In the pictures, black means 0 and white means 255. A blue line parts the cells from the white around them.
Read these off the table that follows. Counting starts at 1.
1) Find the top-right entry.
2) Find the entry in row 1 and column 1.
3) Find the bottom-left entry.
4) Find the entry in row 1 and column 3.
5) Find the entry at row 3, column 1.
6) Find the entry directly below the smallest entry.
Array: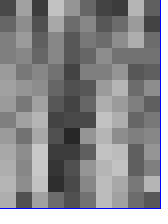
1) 95
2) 73
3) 174
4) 60
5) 127
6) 60

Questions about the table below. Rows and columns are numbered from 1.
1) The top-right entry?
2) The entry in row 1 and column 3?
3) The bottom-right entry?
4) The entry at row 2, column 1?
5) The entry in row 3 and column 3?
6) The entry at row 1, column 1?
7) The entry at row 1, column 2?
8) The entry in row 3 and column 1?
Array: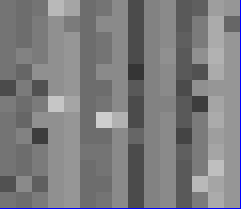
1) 150
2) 116
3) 150
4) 116
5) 123
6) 116
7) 109
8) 116

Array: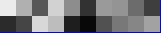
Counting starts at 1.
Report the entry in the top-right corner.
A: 62
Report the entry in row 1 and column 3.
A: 87
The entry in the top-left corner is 235
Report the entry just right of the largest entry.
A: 176
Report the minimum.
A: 8
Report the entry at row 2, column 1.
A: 43

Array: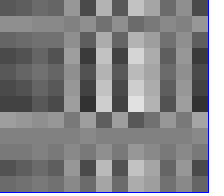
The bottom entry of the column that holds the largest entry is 172
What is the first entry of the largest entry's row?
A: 66
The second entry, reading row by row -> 94
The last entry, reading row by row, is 101
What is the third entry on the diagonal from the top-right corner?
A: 113
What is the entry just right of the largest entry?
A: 179
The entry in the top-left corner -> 88
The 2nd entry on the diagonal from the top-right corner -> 129
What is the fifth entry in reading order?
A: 151
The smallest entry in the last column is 50
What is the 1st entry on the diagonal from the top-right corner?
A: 74
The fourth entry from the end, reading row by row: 158
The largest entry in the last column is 165
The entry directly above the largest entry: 206
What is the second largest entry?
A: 213
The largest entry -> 225
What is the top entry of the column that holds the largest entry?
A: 194
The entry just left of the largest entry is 66
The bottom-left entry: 107
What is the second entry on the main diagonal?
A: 143
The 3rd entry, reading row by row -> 107
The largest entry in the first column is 158

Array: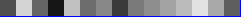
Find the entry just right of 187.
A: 226
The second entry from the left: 212
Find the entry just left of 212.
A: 78
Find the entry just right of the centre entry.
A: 122

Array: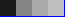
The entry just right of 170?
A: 191
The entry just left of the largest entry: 170

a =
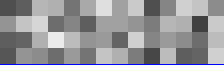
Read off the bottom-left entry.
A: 86
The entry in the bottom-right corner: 208
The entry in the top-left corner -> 78
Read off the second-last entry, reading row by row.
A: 100
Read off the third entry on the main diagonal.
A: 176
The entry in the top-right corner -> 140
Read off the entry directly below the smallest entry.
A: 108
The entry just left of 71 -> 124
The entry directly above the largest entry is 108
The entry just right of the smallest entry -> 201
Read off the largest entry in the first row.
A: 222
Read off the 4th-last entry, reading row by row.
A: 188
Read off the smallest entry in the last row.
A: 71
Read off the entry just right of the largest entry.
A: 188
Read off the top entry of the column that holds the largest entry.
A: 176
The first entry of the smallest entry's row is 148
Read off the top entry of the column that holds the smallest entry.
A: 195

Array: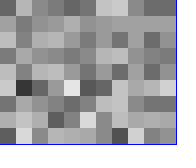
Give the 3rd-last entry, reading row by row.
209
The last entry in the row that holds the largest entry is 209
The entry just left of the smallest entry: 202
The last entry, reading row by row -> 146
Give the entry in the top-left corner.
102
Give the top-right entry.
108
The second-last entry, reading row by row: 130
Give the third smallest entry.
88
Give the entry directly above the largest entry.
154
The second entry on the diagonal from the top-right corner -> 161
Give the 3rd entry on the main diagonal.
175
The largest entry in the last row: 217
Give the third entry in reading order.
138
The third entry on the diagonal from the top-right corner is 161
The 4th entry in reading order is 123
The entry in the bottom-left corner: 94
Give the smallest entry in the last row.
81
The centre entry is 116
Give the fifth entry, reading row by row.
102
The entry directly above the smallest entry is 130
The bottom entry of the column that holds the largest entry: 175
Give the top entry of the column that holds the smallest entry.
182
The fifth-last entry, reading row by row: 138
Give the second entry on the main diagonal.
123
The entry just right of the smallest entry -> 102

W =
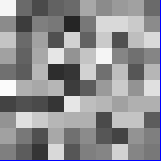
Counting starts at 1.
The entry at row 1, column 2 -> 106
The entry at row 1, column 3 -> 74
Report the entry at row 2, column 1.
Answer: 139
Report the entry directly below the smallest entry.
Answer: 210
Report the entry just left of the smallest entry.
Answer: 120
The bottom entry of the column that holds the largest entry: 127
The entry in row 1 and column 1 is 245
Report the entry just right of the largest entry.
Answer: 176
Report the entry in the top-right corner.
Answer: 106
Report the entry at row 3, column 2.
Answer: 106
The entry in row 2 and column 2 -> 60
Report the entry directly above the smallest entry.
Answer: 106
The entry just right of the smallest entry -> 120
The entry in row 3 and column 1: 196
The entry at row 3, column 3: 161
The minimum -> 37
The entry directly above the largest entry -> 112
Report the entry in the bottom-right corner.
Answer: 120

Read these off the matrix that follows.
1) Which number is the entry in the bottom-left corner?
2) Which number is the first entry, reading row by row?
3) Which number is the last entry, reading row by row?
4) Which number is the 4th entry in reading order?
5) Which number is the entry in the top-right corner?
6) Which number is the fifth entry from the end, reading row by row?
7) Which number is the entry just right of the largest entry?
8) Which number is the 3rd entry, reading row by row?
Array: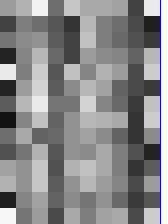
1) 248
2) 154
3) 205
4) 111
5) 233
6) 125
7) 117
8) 241
